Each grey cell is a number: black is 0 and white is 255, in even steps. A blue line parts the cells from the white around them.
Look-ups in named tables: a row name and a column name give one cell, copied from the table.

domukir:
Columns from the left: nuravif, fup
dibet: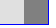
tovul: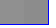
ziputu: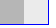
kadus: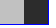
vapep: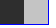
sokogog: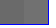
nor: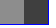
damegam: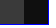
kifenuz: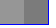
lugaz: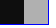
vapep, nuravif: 46
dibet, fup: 128
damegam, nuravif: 58
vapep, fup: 196
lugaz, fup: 176
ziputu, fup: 235
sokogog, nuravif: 106
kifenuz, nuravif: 150
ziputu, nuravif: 182
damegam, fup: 15
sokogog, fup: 113

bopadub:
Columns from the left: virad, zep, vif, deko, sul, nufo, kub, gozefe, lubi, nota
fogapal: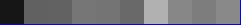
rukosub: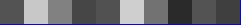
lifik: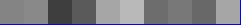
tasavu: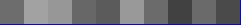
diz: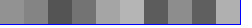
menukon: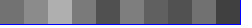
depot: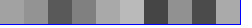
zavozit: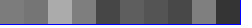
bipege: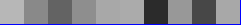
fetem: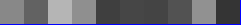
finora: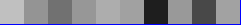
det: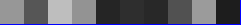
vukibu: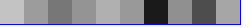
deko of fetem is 143
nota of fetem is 52
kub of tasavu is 107
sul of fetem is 63
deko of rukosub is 70
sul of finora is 173
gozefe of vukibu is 144
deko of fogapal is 118
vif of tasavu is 151
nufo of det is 46
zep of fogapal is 97
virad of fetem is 136
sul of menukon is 80
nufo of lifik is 185
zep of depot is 147
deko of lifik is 90
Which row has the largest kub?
fogapal

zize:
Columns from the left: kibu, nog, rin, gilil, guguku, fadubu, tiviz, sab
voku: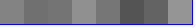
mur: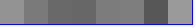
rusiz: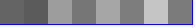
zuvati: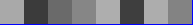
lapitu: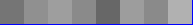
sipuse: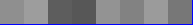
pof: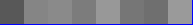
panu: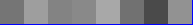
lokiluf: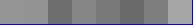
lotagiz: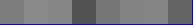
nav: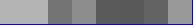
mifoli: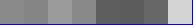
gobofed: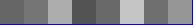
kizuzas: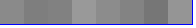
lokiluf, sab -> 166
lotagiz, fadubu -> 131
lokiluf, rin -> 110
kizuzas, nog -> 126
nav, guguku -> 90
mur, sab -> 154
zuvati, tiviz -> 173
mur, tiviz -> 87
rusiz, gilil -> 118
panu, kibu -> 117
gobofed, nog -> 117
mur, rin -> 105
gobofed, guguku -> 105
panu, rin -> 131
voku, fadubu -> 84
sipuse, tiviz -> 155
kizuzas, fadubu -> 131

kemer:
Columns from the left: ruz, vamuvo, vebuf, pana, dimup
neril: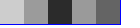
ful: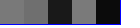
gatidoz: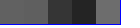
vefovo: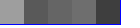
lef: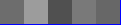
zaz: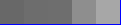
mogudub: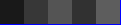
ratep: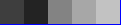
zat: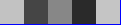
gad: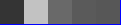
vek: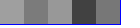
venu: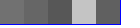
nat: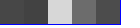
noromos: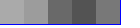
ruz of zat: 194
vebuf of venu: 87
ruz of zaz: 104
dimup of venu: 96
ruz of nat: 71
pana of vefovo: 110
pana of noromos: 83
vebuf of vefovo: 101
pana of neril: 154
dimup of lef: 103
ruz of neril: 205
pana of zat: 42
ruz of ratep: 62
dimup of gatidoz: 109
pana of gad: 90
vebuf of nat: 215
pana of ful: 122
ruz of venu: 113
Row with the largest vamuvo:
gad

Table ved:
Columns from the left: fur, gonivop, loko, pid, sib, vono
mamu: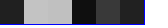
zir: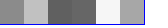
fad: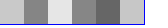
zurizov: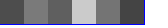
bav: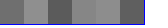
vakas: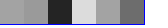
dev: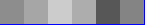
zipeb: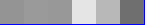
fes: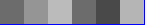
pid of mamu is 15
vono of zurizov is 68
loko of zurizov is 95
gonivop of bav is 143
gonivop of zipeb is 154
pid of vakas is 220
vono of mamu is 33
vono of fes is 181
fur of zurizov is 77
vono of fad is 199
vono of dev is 132
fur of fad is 201
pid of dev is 173

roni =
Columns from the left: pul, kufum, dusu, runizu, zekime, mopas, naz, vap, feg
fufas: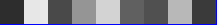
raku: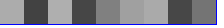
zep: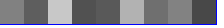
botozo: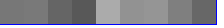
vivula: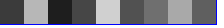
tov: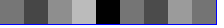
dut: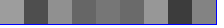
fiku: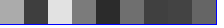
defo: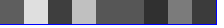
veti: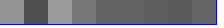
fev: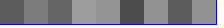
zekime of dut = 118
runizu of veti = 118
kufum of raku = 66
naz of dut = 151
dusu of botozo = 101
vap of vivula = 169
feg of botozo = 103
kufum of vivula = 183
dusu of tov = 142
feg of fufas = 58
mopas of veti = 98
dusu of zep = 200
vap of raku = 71
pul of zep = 129
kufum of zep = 94
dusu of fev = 102
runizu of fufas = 149
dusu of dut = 144
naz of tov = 75
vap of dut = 60
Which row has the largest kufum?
fufas

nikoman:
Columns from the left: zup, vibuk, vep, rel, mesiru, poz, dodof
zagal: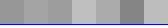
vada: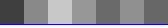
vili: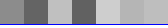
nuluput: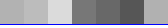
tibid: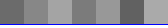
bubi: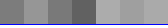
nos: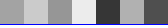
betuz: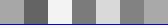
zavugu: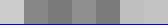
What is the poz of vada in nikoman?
143
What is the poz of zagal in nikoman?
132
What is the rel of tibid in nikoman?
123
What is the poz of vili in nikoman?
181
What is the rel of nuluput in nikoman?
119
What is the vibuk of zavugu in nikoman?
134
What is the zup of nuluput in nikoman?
178
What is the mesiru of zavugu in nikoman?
123
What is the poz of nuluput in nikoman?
86

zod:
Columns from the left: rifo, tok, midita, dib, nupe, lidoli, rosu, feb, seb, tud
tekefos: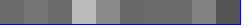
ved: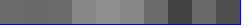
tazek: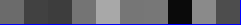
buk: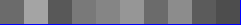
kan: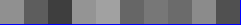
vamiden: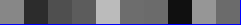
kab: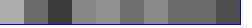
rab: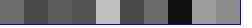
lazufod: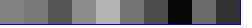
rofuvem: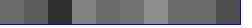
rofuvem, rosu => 143
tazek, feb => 10
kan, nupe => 161
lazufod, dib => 139
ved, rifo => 107
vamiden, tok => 44
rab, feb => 17
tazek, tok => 65
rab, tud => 138
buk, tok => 164
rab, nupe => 191
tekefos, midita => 107
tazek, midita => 61
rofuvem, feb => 107
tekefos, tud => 84
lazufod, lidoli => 114
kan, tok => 93
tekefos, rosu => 107
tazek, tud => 77
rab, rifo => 110

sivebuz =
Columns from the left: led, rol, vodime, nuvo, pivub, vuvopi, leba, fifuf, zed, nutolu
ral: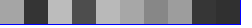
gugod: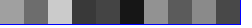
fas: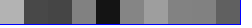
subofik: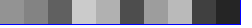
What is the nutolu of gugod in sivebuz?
72
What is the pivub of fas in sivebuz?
20
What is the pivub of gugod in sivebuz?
68
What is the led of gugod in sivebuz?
160
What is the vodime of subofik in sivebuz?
96
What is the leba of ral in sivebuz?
135
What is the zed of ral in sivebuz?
54
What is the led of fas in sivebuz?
179
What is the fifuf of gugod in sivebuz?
91
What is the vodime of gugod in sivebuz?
203
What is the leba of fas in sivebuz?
158
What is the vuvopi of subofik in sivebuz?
77
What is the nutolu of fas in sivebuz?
96
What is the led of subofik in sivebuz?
147
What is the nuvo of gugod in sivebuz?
57
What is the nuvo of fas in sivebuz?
129

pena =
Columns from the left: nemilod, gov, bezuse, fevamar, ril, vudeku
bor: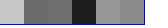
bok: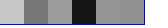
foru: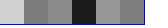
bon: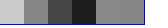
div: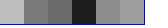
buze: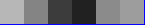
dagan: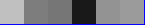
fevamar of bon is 29
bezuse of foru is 139
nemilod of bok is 199
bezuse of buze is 60
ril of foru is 150
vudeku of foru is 126
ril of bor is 151
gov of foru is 125
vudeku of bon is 133
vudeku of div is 158
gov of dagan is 125
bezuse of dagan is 118
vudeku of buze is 157
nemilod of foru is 209
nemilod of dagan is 192
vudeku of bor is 140
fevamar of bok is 21

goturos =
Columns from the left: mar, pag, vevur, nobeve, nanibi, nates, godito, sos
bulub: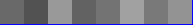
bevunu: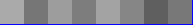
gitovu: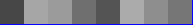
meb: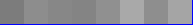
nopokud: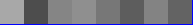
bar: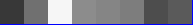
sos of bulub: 147
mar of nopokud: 168
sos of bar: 90
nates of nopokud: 93
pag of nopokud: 77
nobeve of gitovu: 111

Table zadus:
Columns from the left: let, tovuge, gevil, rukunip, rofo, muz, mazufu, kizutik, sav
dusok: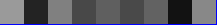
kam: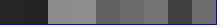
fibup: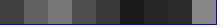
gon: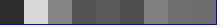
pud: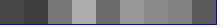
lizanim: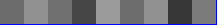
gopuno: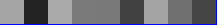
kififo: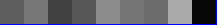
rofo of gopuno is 121
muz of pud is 152
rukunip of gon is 82
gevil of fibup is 118
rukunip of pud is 173
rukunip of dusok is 72
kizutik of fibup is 42
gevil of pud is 119
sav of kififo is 7
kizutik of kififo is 170
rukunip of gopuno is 122
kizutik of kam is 65
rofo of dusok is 95
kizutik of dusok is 18
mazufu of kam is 115
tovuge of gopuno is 35
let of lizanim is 108

